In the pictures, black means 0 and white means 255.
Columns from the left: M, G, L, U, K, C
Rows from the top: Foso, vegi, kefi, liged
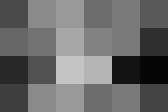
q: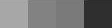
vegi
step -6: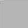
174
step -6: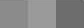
132	147	102
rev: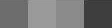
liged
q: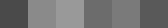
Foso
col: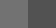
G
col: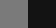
K

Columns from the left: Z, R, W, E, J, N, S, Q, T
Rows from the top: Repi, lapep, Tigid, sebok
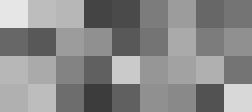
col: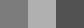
Q
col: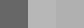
Z

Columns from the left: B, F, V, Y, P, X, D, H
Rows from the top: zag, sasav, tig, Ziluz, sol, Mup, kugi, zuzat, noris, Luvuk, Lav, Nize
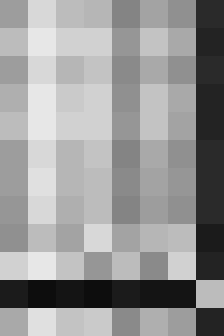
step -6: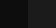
7	21
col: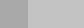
X
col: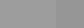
B
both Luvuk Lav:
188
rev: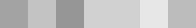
sol
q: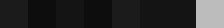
Lav
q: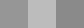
Luvuk

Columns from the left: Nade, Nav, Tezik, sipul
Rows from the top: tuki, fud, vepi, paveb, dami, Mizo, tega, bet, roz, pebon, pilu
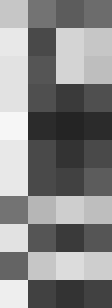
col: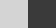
Tezik
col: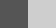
sipul
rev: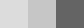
pebon

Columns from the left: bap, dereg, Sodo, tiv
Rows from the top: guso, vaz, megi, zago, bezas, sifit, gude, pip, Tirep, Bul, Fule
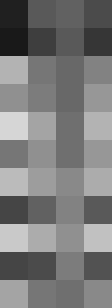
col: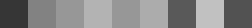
tiv
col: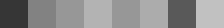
tiv
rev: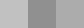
Tirep
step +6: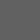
103

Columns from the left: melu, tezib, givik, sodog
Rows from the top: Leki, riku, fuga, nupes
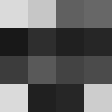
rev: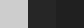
nupes
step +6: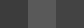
66	95	73
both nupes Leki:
218
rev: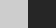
nupes

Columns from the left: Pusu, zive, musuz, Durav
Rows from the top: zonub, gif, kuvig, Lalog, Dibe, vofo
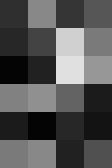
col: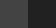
zive
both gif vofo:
122
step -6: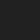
27
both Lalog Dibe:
27
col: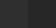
Pusu
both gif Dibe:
39
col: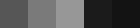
Durav

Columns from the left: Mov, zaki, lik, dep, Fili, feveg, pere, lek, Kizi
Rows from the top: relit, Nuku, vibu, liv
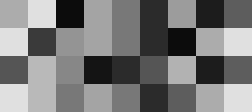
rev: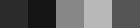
vibu
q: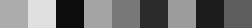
relit
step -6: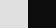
218	6
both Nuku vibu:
43
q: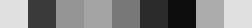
Nuku
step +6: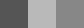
91	191	141
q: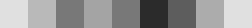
liv

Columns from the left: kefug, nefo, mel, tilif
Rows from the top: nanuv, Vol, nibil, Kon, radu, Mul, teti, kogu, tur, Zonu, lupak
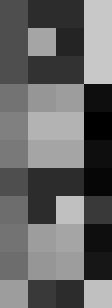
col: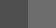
kefug
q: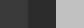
lupak
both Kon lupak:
157

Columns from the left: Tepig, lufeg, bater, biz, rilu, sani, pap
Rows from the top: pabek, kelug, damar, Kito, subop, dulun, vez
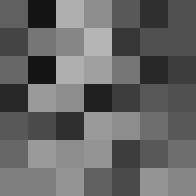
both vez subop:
74
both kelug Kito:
80

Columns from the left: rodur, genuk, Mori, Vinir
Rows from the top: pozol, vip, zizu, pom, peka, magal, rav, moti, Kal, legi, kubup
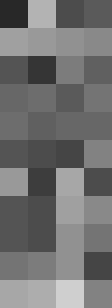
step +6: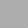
179
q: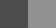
Kal

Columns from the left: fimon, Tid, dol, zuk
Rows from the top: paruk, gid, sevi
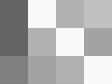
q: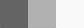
gid
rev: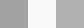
gid
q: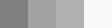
sevi
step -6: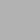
171
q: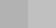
paruk

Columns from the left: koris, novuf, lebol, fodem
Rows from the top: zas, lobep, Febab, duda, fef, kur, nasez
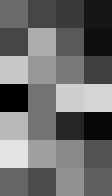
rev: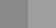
kur
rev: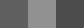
nasez

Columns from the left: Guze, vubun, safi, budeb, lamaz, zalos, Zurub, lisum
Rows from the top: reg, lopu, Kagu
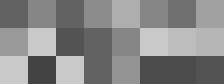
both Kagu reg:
98
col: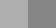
lamaz
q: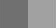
reg
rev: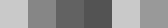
lopu
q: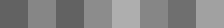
reg
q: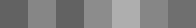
reg
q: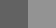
Kagu

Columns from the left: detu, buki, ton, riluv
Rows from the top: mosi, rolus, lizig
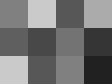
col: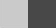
buki
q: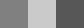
mosi
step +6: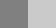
134	208

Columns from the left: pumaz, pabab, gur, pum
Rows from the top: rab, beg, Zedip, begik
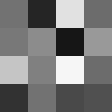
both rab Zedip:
108
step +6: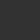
56
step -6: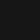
16
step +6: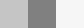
203	134	252
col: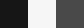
gur
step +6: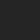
43
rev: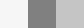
Zedip

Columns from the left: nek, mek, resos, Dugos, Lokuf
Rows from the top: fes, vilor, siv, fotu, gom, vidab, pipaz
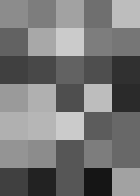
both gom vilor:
203
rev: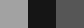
pipaz
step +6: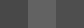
78	104	84
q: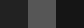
pipaz

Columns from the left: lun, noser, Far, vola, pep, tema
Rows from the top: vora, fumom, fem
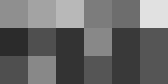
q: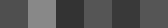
fem
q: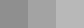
vora
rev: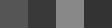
fumom

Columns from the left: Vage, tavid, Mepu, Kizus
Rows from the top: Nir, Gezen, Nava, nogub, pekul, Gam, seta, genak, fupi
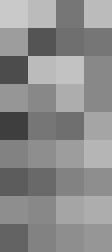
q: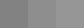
fupi
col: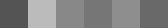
tavid
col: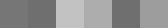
Mepu
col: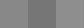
tavid
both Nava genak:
136

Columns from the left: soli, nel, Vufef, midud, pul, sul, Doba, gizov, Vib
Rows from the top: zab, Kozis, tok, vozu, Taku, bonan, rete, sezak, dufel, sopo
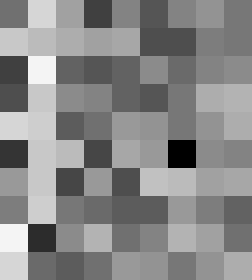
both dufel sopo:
112
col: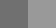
pul
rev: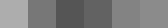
vozu
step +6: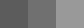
98	118	159
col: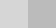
nel
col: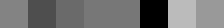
Doba

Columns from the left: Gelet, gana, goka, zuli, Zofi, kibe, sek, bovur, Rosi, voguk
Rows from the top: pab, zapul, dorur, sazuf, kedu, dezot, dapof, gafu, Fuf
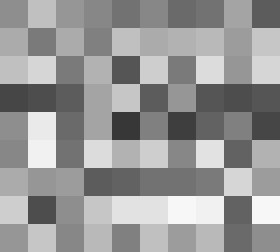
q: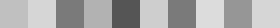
dorur
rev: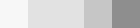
gafu
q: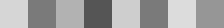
dorur
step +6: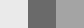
240	112	170
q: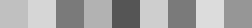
dorur

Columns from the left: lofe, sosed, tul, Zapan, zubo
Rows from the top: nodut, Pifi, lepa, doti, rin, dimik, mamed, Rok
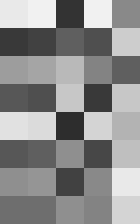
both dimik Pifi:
95
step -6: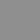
137
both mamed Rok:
143
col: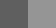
sosed
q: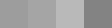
lepa

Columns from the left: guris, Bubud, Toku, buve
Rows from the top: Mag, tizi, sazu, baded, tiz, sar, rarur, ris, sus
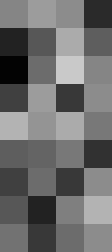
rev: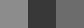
rarur
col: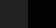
guris

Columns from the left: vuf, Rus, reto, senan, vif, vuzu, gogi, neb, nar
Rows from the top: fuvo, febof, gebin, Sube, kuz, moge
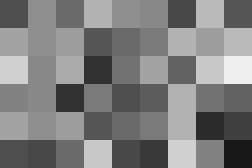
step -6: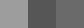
151	80	100
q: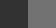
gebin
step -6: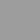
151
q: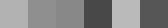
fuvo

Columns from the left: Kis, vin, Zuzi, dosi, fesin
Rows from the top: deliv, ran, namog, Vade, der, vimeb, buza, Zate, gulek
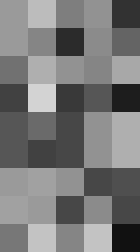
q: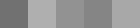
namog
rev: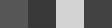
Vade
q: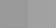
buza
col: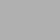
fesin
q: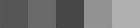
der
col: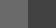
vin
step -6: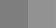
120	140

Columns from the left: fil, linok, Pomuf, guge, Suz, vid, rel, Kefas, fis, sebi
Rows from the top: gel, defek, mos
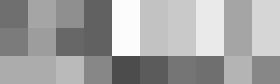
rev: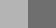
mos
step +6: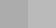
178	192
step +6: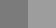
129	163
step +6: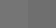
123	117

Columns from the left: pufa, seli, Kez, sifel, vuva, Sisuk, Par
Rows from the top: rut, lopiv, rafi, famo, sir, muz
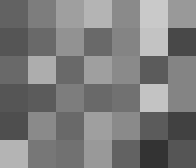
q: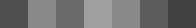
sir
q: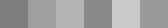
rut

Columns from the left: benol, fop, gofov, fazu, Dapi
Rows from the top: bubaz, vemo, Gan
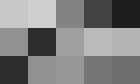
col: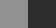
benol
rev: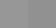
Gan
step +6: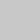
206
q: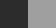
vemo
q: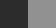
Gan

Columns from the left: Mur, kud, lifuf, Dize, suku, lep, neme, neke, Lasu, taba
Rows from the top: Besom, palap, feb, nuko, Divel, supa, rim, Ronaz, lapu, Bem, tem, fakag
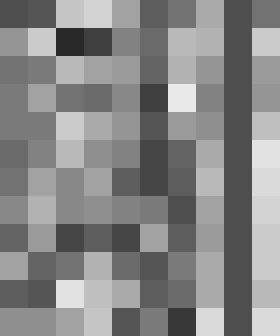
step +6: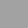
168
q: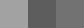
Besom
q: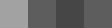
rim
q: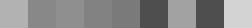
Ronaz
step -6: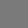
116

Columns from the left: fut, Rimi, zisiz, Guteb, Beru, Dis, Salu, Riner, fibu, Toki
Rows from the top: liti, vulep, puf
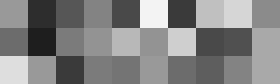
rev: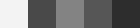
liti
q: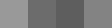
puf
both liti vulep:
73
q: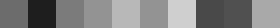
vulep

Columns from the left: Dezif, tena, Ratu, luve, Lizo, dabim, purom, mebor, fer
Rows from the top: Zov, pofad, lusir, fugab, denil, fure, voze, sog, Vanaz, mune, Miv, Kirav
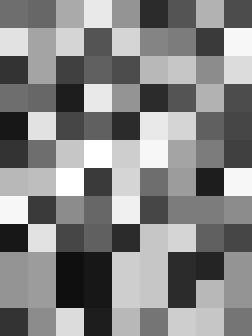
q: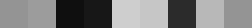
Miv
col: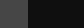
Ratu

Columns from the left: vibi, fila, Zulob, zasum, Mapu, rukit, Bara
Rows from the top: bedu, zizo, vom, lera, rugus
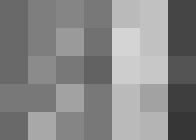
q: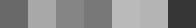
rugus
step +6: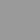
160
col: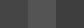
Bara
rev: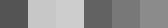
vom
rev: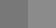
vom
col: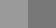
Zulob

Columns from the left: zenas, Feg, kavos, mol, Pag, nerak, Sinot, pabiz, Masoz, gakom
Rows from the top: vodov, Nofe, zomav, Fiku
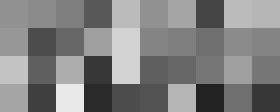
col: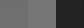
pabiz
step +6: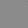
145

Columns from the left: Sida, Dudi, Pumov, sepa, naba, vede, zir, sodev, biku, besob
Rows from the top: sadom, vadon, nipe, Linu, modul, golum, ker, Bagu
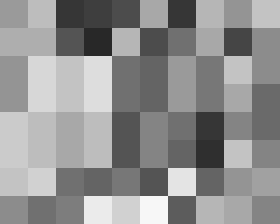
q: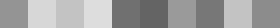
nipe
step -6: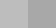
183	162
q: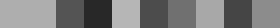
vadon
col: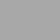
Pumov
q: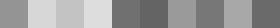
Linu
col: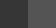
Pumov
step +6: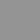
154

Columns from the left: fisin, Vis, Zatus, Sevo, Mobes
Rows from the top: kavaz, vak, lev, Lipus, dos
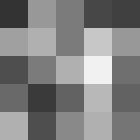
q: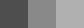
dos
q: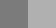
lev
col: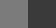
Vis
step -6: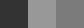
45	146	117

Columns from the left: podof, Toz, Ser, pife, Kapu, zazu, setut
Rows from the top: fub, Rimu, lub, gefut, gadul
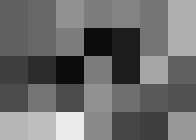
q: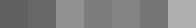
fub
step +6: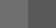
117	95
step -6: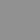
139
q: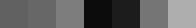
Rimu
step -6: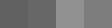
91	97	139	119
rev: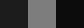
lub

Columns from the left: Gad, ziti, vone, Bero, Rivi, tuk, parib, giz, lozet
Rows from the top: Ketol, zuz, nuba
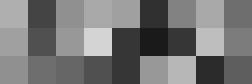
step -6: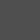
74
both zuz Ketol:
160
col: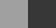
Rivi
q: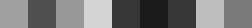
zuz
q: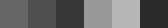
nuba
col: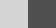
Bero

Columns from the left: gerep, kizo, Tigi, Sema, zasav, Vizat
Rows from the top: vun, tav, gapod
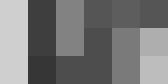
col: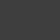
kizo
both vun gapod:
207
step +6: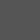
91
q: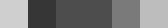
gapod
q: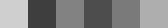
tav
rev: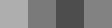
tav
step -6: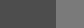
71	71	116

